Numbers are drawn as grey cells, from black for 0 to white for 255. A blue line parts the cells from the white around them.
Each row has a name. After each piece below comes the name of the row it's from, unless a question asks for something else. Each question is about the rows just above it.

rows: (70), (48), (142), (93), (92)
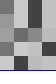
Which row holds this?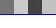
(70)
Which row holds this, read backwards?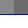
(142)
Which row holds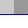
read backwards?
(48)
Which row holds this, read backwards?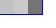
(93)

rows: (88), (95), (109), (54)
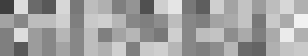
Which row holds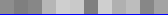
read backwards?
(54)
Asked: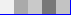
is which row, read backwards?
(95)
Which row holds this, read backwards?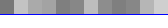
(95)
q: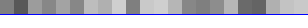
(54)
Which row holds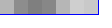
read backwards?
(54)
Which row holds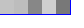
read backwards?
(109)
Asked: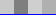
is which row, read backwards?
(54)

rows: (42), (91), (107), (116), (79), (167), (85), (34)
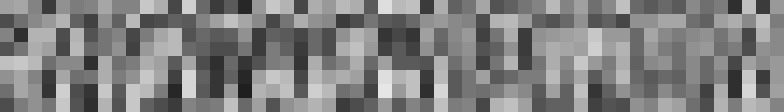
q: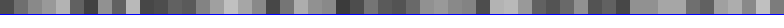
(91)
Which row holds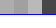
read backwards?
(167)
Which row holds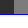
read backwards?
(42)
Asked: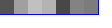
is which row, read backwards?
(34)

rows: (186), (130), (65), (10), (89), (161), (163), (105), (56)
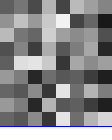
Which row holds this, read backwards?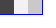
(130)
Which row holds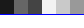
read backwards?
(130)
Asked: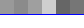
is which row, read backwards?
(65)
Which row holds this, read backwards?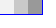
(130)

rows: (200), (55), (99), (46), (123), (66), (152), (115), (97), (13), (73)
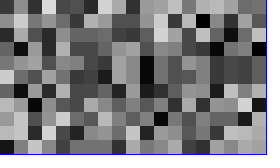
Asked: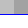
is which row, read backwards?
(200)
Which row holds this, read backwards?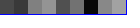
(123)
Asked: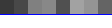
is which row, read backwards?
(46)
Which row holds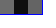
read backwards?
(99)
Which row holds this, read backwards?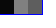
(97)
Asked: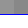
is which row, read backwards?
(13)
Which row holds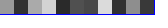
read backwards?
(200)

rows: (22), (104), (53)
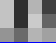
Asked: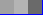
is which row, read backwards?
(53)
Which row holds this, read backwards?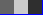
(104)
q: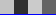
(104)
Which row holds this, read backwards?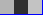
(22)

